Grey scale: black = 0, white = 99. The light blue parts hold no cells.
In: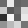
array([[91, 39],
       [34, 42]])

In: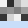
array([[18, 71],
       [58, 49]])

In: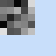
array([[31,  2],
       [55, 68]])

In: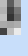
array([[36, 63],
       [26, 46]])

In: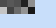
array([[34, 31],
       [26, 41]])

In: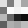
array([[49, 91],
       [98, 94]])

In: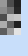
array([[30, 13],
       [43, 15]])

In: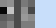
array([[56, 29],
       [76, 29]])
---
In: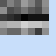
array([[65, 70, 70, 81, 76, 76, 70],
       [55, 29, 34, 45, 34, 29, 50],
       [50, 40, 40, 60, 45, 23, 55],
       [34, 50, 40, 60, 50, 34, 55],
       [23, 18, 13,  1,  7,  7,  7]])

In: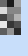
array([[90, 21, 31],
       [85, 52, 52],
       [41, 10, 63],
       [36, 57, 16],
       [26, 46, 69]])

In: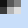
array([[23, 70, 86],
       [ 7, 34, 50]])

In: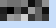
array([[50, 44, 44, 50,  6, 26, 56],
       [16, 61, 56, 81, 21, 38, 21],
       [11,  0, 32, 11, 61, 38,  6]])

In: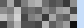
array([[75, 60, 81, 27, 49, 55, 22, 65, 43, 37, 70],
       [55, 49, 75, 37, 43, 37, 55, 43, 60, 65, 27],
       [37, 65, 27, 49, 65, 70, 43, 32, 37, 22, 55],
       [22, 49, 70, 32, 32, 27, 70, 37, 49, 60,  6]])

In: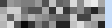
array([[75, 38, 75, 54, 70, 59, 54, 43, 38, 38, 80, 26, 26, 70, 70],
       [70, 85, 32,  4, 20, 49, 32, 59, 14, 14, 75, 85, 65, 59, 14],
       [65, 80, 80, 43, 32, 32, 65, 20, 80, 20, 43, 54, 32, 14, 43],
       [26, 59, 54, 49, 49, 59, 32, 75, 38, 43, 85, 54, 85, 91, 65]])

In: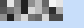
array([[56, 13, 62, 83, 45, 40, 83, 29, 29],
       [34, 45, 56, 13, 83, 73, 50, 18, 67],
       [29, 89, 50, 13, 56, 73, 40, 95, 89]])

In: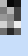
array([[82, 59, 92],
       [71,  3,  9],
       [59, 54, 26],
       [48, 71, 26],
       [43, 15, 37]])

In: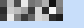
array([[35, 73, 29, 90, 45, 51, 68,  6, 51],
       [23, 90, 51, 23, 40, 84, 79, 17, 11],
       [17, 79, 73, 62, 23, 84, 17, 95, 45]])
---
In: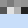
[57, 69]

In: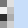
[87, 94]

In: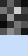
[ 6, 80, 58,  4]

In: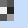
[32, 93]

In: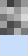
[58, 59, 59, 62]

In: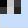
[23, 82]

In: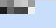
[61, 26]
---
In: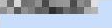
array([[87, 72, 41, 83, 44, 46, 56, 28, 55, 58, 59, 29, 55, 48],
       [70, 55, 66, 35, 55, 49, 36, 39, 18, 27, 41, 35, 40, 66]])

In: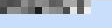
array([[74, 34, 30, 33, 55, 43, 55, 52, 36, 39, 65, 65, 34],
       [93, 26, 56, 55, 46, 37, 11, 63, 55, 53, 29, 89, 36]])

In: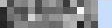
array([[61, 72, 29, 54, 50, 64, 31, 53, 61, 49, 22, 67, 34, 53],
       [62, 15, 46, 32, 29, 55, 28, 40, 40, 42, 33, 35, 96, 55],
       [56, 17, 42, 47, 35, 83, 61, 48, 57, 57, 71, 66, 69, 44],
       [31, 14, 24, 52, 53, 47, 46, 46, 41, 43, 64, 70, 14, 51]])

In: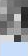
array([[36, 59, 47, 40],
       [17, 70, 45, 46],
       [15, 52, 38, 82],
       [18, 37, 47, 61],
       [48, 43, 62, 64],
       [61, 85, 85, 25]])

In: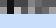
array([[35, 35,  7, 27, 27, 51, 41, 35],
       [62, 61,  7, 75, 35, 63, 35, 42]])

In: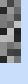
array([[51, 58, 27],
       [41, 15, 59],
       [29, 48, 52],
       [75, 47, 40],
       [13, 12, 74],
       [15, 72, 70],
       [51, 54, 44],
       [24, 56, 26],
       [45, 15, 68]])

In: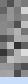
array([[47, 46, 32, 54],
       [82, 39, 57, 47],
       [54, 51, 58, 49],
       [74, 53, 51, 31],
       [45, 53, 60, 69],
       [65, 31, 39, 67],
       [37, 49, 74, 19],
       [85, 21, 41, 69],
       [66, 43, 74, 69],
       [31, 59, 58, 41],
       [54, 63, 64, 30]])

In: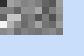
array([[61, 18, 63, 58, 51, 54, 49, 39, 34],
       [58, 51, 50, 39, 56, 55, 65, 34, 49],
       [53, 38, 77, 77, 44, 49, 33, 48, 31],
       [60, 95, 69, 53, 42, 50, 63, 45, 42],
       [46, 53, 58, 43, 50, 47, 45, 50, 53]])
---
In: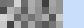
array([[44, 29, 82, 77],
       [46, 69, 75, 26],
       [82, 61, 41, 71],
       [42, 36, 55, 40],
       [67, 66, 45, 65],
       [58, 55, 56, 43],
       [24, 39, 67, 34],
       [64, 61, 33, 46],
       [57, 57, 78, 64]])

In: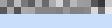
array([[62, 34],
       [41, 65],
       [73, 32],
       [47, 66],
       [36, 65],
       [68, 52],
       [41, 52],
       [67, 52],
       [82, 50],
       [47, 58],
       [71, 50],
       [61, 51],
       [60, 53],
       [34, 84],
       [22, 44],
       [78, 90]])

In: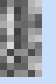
array([[31, 39, 59, 66, 45, 35, 54, 66, 42, 31, 48],
       [53, 72, 84, 77, 81, 62, 84, 27, 76, 49, 28],
       [36, 25, 31, 42, 24, 30, 27, 54, 24, 39, 54],
       [38, 41, 42, 40, 43, 39, 42, 56, 42, 38, 56],
       [70, 67, 54, 46, 63, 69, 57, 30, 66, 70, 31],
       [78, 70, 38, 34, 59, 76, 45, 50, 65, 78, 64]])

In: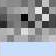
array([[57, 43, 32, 16, 69, 66],
       [53, 58, 47, 41, 73, 50],
       [54, 64, 47, 49, 53, 67],
       [44, 68,  1, 38, 85, 67],
       [53, 55, 56, 19, 72, 53],
       [35, 89, 34, 65, 49, 60],
       [75, 26, 85, 21, 67, 70],
       [42, 63, 29, 28, 57, 76]])

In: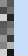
array([[54, 28, 81, 34, 38, 58, 50, 81],
       [34, 43, 14, 41, 52, 21, 70,  9]])

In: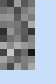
array([[34, 45, 57, 46, 18, 27, 66, 26, 63, 51],
       [23, 50, 58, 49, 58, 43, 54, 77, 49, 28],
       [61, 29, 36, 46, 43, 50, 67, 29, 39, 63],
       [34, 48, 56, 33, 36, 33, 59, 41, 49, 47],
       [45, 56, 48, 66, 20, 51, 54,  9, 53, 65]])
